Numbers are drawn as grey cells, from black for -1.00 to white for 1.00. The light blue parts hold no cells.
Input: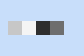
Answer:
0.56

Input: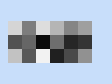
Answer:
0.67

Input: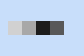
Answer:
0.64

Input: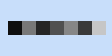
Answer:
-0.88

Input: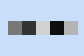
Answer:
-0.06

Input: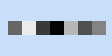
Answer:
-0.20

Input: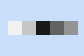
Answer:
0.89

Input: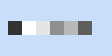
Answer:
-0.60
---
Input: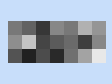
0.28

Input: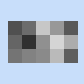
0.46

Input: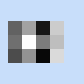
-0.94

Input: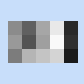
0.66

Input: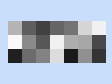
0.13

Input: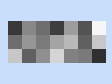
-0.04
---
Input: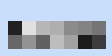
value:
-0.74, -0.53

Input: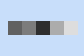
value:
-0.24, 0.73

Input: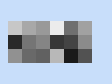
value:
0.56, -0.36

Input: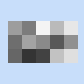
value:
0.23, 0.75

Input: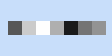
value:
-0.32, 0.15

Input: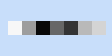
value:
0.94, 0.66

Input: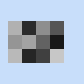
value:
0.39, 0.56

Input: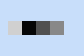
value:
0.63, 0.07

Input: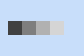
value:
-0.49, 0.67

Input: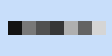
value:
-0.85, 0.67
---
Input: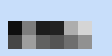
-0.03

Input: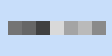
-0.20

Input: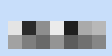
-0.66

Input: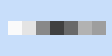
0.79

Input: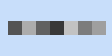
0.35

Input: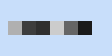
-0.52

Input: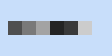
-0.05

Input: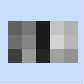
-0.07

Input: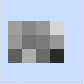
0.06

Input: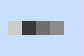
-0.55
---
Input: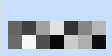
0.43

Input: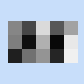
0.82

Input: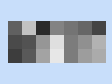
0.40

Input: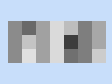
0.31

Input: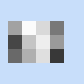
0.21

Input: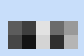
0.20
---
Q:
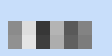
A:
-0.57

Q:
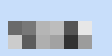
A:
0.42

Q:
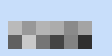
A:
0.41

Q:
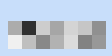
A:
0.61

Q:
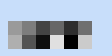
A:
-0.47

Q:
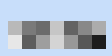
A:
-0.16

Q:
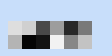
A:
-0.43
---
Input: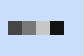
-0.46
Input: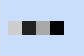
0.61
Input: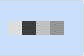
0.73
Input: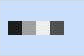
-0.77
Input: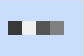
-0.55
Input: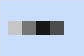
0.55
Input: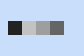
-0.73
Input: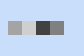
0.29
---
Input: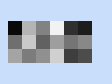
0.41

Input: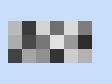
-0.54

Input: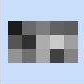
-0.18

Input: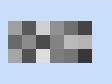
-0.30

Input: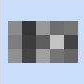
-0.58

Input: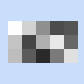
0.65

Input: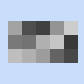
-0.39

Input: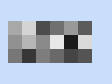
0.66
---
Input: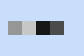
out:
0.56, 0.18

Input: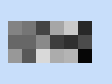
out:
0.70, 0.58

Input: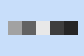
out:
0.82, 0.27

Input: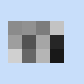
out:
0.63, 0.53

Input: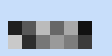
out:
0.58, 0.47

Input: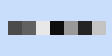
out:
0.82, 0.54

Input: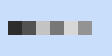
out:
0.69, 0.53

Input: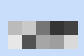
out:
0.81, 0.70

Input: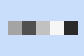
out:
0.93, 0.51

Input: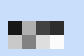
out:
0.97, 0.74
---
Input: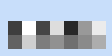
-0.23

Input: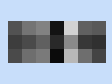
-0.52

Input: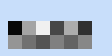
0.17

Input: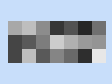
-0.46

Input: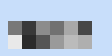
0.83

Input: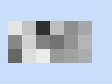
0.06

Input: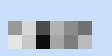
0.80

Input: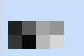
-0.58

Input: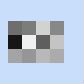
-0.83

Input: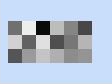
0.64
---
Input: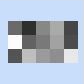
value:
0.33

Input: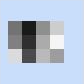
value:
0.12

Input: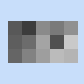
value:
-0.04

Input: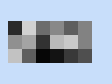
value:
-0.26

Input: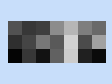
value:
-0.01

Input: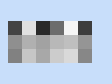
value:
0.92

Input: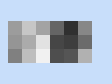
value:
-0.62

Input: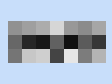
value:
0.09

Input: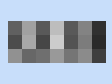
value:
0.03
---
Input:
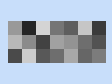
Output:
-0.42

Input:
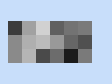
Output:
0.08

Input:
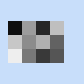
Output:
0.87

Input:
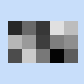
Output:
-0.40

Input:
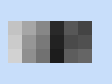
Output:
0.65

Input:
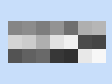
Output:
-0.35

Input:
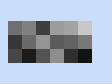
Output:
-0.45
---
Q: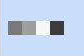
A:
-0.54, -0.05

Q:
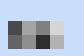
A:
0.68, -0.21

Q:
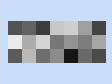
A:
-0.47, -0.29

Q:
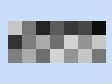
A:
-0.88, -0.01

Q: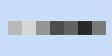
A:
-0.05, 0.45

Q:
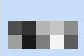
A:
0.09, 0.25

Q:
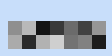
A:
0.18, 0.34
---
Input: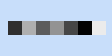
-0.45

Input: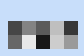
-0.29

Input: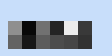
-0.72

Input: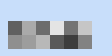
0.79

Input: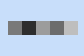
0.22

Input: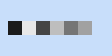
0.49

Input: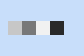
-0.06

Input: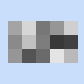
-0.07

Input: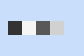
0.92

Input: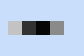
-0.61
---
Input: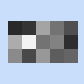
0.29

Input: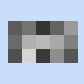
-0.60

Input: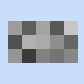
0.28

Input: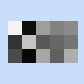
0.24

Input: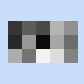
-0.42

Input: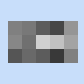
-0.28
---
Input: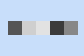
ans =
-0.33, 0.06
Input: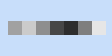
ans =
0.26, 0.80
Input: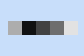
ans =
0.36, 0.77
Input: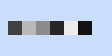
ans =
-0.49, -0.87
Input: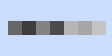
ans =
-0.19, 0.53
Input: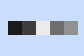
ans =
-0.80, 0.14
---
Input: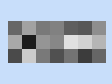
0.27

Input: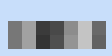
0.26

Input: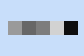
-0.19

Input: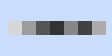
0.23

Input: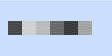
0.63

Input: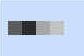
-0.66

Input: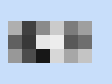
-0.50
